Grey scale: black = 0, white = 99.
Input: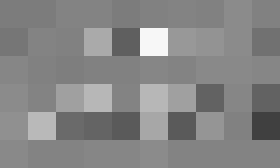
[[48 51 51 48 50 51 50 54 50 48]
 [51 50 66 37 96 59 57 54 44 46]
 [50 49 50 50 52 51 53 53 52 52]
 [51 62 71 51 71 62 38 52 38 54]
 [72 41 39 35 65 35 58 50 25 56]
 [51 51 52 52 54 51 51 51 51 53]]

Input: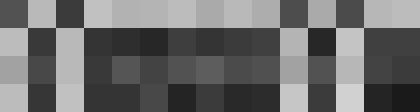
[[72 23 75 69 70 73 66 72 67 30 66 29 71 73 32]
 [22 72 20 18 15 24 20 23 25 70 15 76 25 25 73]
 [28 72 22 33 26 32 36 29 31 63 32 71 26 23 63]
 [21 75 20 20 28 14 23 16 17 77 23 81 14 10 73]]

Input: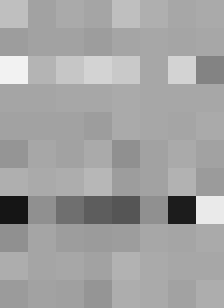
[[63 66 64 74 68 65 66 74]
 [63 63 61 64 65 64 65 61]
 [70 77 82 78 65 82 51 94]
 [64 65 65 66 65 65 65 64]
 [63 63 61 66 65 64 66 63]
 [65 63 66 56 63 66 63 58]
 [66 67 71 61 63 69 60 68]
 [56 43 36 33 56 11 91  8]
 [64 61 60 61 65 64 66 56]
 [64 65 63 69 66 65 65 67]
 [63 62 58 67 66 63 67 60]]

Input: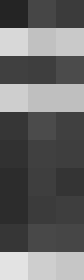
[[27 23 14]
 [75 78 84]
 [24 29 25]
 [74 74 80]
 [29 25 21]
 [25 24 19]
 [24 20 17]
 [23 24 17]
 [28 27 21]
 [80 77 88]]

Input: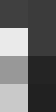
[[23 25]
 [23 91]
 [14 59]
 [13 78]]

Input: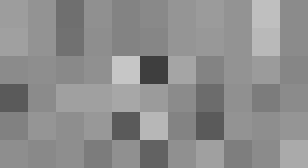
[[57 43 56 51 53 58 60 57 74 54 61]
 [57 44 55 51 52 58 59 57 72 54 62]
 [55 53 56 77 24 64 51 57 60 52 54]
 [54 62 62 65 60 54 42 56 48 54 35]
 [58 55 59 35 71 51 35 57 55 58 50]
 [53 55 48 56 38 56 62 49 54 66 55]]

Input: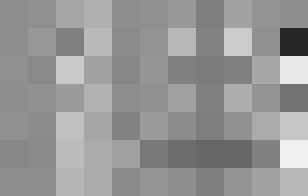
[[56 64 68 55 56 59 49 63 57 55 55]
 [59 50 72 54 57 71 51 79 56 15 55]
 [53 78 63 52 58 50 48 50 65 90 56]
 [56 60 69 55 56 62 50 67 57 44 55]
 [54 74 64 51 60 54 49 56 66 77 56]
 [53 73 66 62 47 42 40 40 50 93 52]
 [55 70 66 53 58 55 49 57 62 71 55]]

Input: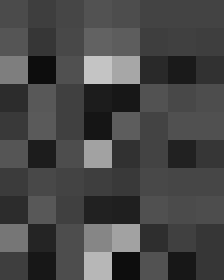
[[24 27 32 30 26 26 26 29]
 [21 28 38 36 24 25 24 33]
 [ 5 31 76 65 16 10 19 49]
 [34 25 11  9 32 28 30 17]
 [35 25  8 36 26 31 31 22]
 [11 30 63 19 26 13 21 33]
 [28 26 24 22 28 27 27 23]
 [34 25 13 12 31 29 30 17]
 [14 30 52 63 18 25 21 46]
 [ 9 30 71  5 32  9 21 24]]
